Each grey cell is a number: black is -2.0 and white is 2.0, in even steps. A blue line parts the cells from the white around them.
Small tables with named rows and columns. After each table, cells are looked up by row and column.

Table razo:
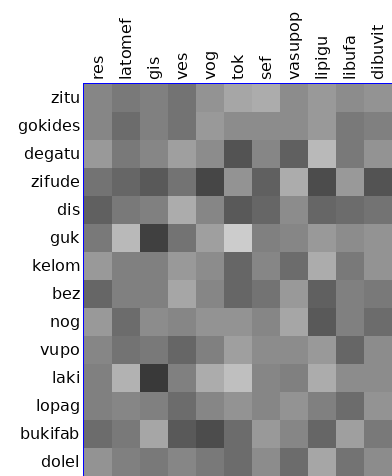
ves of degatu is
0.5
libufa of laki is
0.2
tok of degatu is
-0.7
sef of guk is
0.0
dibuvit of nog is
-0.3
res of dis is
-0.5
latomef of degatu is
-0.1
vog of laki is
0.7
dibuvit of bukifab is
-0.1
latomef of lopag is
0.1
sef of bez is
-0.2
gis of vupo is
-0.1
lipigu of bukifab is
-0.4
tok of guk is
1.2

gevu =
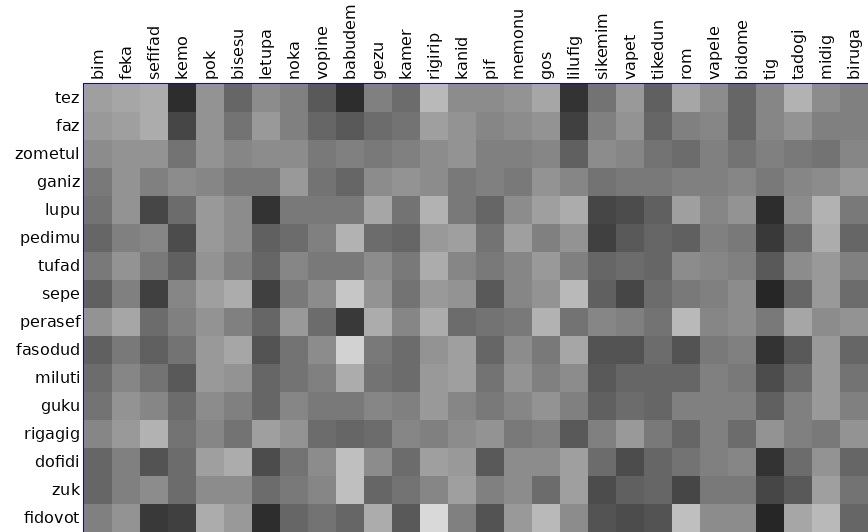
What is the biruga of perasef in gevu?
0.3
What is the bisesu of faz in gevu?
-0.2
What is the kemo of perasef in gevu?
0.0
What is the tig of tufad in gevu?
-0.6
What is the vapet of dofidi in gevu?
-0.8
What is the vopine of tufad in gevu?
-0.1
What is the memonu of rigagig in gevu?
-0.1
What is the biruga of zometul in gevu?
0.1
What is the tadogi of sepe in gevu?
-0.4
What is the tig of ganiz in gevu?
-0.1
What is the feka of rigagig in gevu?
0.4
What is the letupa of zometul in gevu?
0.2
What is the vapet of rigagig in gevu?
0.4
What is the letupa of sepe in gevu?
-1.0
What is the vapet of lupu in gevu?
-0.8
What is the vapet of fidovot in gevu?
-0.8
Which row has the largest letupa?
rigagig

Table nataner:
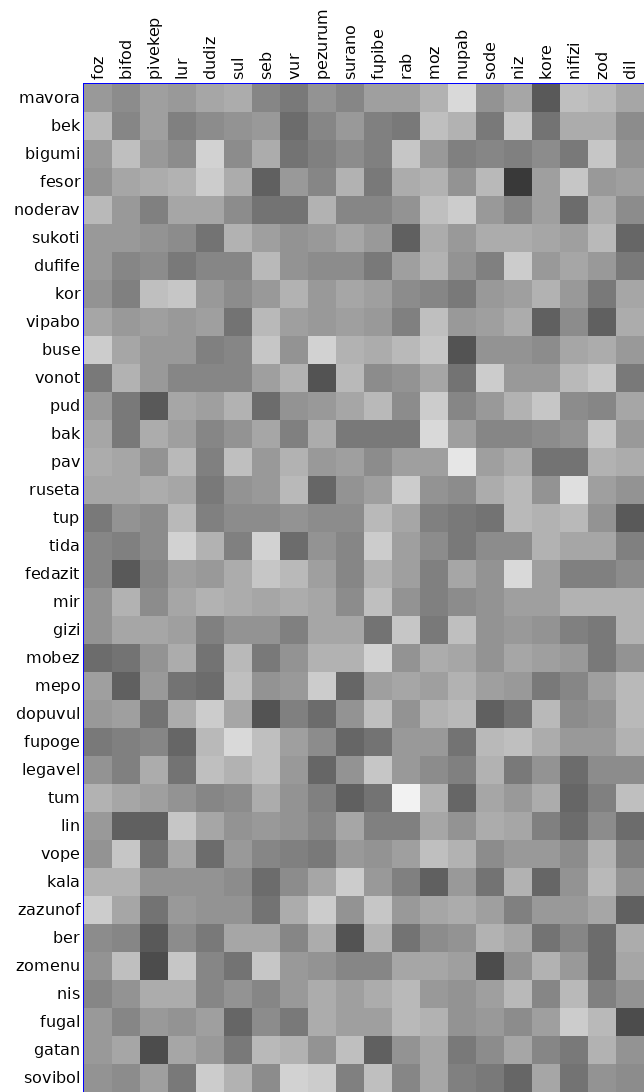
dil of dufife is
-0.1
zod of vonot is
1.1
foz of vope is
0.3
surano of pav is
0.5
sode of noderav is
0.4
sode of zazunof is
0.5
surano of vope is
0.4
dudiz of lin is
0.6

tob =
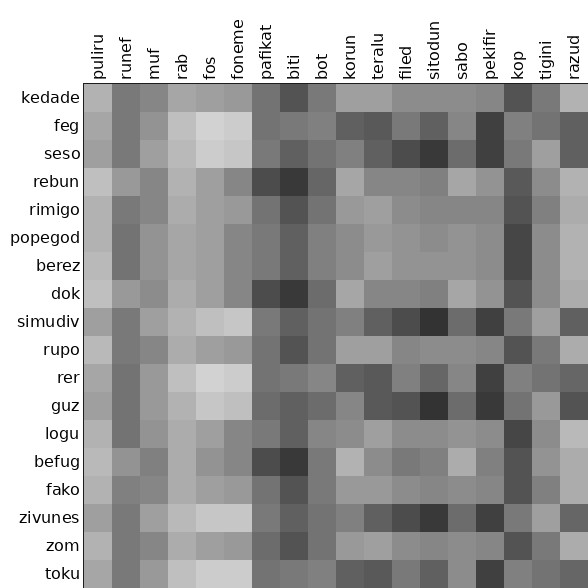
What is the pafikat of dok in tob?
-0.8
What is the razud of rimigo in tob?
0.7
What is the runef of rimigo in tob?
-0.1
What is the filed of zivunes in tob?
-0.8
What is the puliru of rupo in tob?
0.9
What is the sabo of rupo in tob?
0.2
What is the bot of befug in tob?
-0.1
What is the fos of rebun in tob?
0.5

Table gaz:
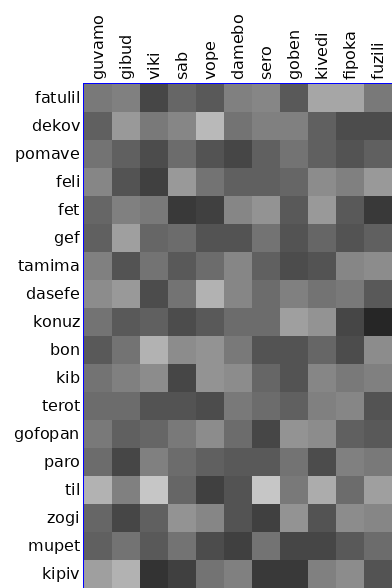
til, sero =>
1.1
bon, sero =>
-0.7
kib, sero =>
-0.4
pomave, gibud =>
-0.5
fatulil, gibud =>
0.0
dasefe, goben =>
0.0
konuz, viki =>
-0.5
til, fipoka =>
-0.3
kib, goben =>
-0.7
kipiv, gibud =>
0.8
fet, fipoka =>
-0.6
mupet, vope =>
-0.8
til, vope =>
-1.0
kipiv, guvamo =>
0.5
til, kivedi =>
0.7
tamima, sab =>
-0.6
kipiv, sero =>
-1.1
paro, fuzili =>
-0.1
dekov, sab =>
0.1
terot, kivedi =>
0.0
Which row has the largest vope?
dekov

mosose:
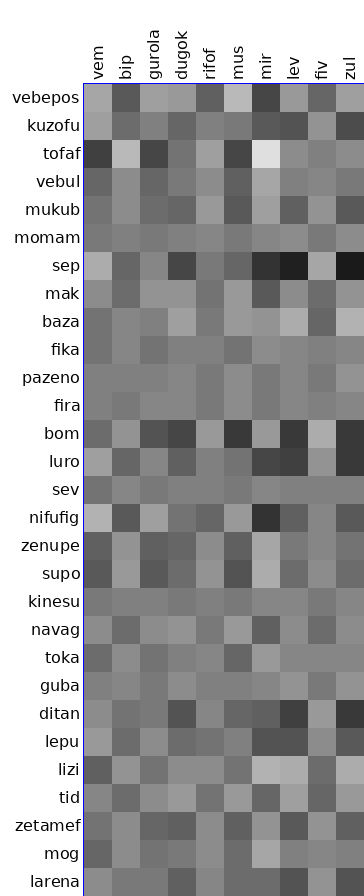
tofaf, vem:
-1.0
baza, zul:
0.8
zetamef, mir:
0.3
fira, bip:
-0.1
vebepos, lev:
0.4
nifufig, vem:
0.8
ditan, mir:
-0.5
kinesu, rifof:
0.0
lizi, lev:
0.7
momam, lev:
0.2
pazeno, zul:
0.3
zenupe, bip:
0.3
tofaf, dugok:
-0.2
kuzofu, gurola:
0.0
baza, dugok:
0.5
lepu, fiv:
0.2
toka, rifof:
0.1
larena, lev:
-0.7

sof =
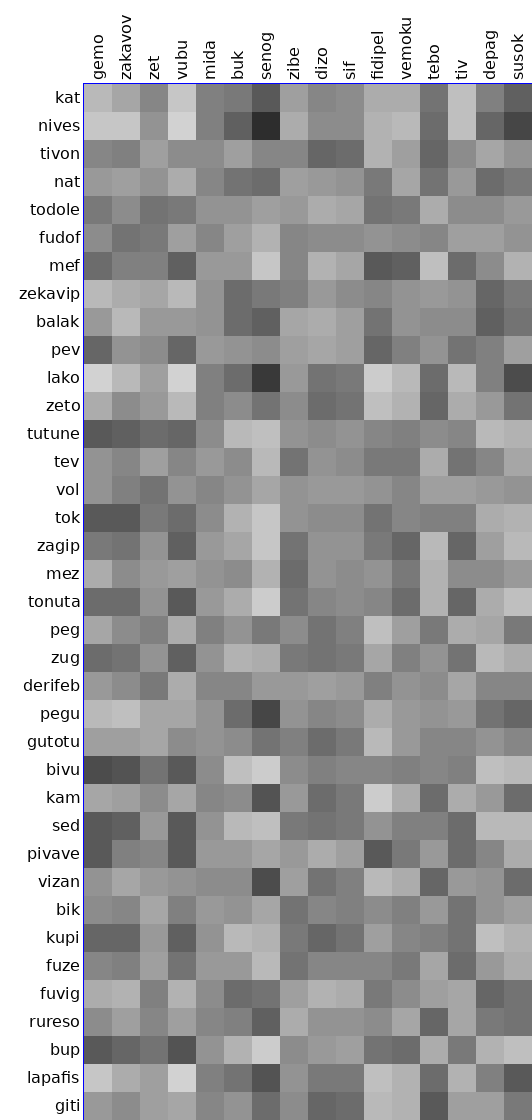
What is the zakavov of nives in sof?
1.1
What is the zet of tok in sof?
-0.1
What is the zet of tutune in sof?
-0.3
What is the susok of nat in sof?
-0.1
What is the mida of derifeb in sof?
0.1
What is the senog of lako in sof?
-1.1
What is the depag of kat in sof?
0.0
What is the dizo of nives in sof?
0.2
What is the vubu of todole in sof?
-0.1
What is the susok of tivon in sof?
0.3
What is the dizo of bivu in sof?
0.0
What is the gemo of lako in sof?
1.3
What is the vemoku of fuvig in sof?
0.2
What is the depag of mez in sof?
0.2
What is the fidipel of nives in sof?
0.8
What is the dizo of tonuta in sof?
0.1
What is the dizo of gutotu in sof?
-0.3

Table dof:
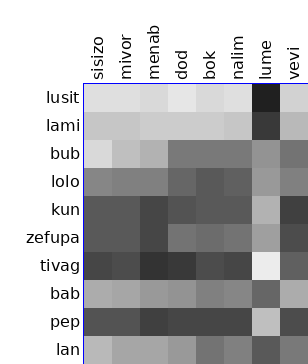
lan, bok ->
-0.2
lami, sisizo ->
1.1
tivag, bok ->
-0.8
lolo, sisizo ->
0.1
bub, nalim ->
-0.1
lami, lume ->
-1.1
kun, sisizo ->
-0.6
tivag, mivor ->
-0.8
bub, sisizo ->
1.4
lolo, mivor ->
0.0
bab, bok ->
0.0

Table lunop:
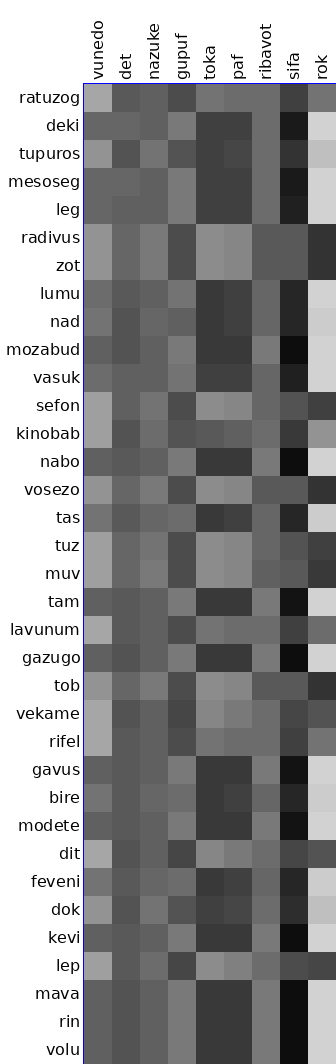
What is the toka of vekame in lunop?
0.1
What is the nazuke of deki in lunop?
-0.5
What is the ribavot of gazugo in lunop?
-0.1
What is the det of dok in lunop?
-0.7
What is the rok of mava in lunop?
1.3
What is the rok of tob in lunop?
-1.2

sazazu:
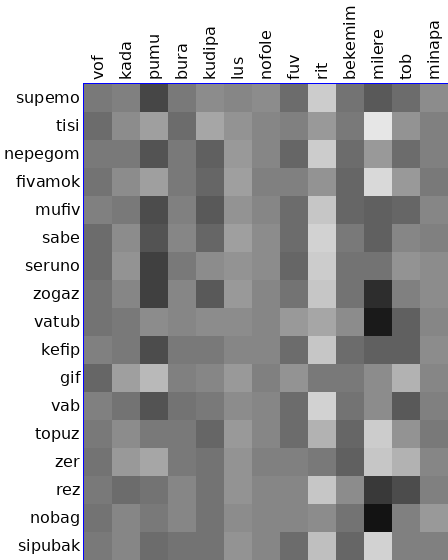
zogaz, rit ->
1.1
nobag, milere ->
-1.7
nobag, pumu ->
-0.1
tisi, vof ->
-0.3
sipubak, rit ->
1.0
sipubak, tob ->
0.0
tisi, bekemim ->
-0.1
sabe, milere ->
-0.5
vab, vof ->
0.0
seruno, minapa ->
0.2
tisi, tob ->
0.3
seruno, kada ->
0.3
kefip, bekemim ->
-0.3
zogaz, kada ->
0.1
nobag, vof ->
-0.2
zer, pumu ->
0.6
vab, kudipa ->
-0.1
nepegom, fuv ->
-0.4
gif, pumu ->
0.9
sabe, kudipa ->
-0.4
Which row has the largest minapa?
nobag

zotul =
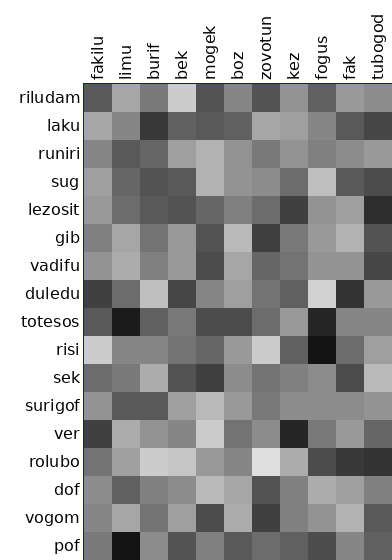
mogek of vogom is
-0.8
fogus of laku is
0.1
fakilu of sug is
0.5
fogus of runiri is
0.0
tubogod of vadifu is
-0.9
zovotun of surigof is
-0.1
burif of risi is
0.1
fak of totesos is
0.1

